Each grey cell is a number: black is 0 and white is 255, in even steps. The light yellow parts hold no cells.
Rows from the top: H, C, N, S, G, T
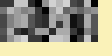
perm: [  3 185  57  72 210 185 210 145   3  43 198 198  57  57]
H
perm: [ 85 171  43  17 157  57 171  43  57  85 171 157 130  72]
S
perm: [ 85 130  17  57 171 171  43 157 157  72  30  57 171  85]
G
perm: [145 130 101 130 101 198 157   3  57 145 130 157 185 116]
C
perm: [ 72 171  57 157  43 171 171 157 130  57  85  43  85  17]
S
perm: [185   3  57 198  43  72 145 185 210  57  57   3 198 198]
T

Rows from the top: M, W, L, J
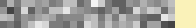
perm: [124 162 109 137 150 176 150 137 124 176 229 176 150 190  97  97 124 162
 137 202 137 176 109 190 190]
L
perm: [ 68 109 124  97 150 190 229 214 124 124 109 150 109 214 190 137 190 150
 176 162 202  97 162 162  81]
J
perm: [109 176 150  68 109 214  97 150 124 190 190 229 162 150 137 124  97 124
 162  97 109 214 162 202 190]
W

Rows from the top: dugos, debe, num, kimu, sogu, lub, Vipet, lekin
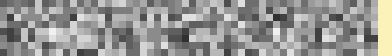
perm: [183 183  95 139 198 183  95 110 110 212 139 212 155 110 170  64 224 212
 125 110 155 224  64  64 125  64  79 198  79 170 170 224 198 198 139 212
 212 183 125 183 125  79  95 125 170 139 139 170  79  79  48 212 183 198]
lub
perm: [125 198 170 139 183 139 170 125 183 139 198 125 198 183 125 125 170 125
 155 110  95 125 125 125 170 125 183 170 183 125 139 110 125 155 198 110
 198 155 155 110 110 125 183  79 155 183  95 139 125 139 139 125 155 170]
debe
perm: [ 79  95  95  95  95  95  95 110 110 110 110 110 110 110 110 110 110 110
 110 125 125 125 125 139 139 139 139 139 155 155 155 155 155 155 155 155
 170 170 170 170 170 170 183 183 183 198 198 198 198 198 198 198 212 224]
dugos
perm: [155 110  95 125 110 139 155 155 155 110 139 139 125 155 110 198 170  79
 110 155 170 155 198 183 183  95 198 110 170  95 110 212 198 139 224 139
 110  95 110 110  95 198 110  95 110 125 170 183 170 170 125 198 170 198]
Vipet
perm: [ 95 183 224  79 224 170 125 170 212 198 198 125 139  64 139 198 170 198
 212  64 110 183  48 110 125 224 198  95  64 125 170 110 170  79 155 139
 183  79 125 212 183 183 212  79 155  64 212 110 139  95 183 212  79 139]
lub
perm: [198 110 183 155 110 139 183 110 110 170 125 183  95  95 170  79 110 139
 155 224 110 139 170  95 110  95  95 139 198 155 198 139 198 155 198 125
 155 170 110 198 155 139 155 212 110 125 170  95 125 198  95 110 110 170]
kimu

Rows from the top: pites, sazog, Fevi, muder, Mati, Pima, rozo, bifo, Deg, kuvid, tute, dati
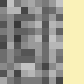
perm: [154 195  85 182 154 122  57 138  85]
Pima
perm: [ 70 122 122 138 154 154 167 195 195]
pites
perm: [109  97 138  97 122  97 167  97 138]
Mati
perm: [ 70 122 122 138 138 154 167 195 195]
kuvid
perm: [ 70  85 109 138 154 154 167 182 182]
rozo
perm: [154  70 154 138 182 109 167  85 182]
rozo
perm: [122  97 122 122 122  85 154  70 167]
dati

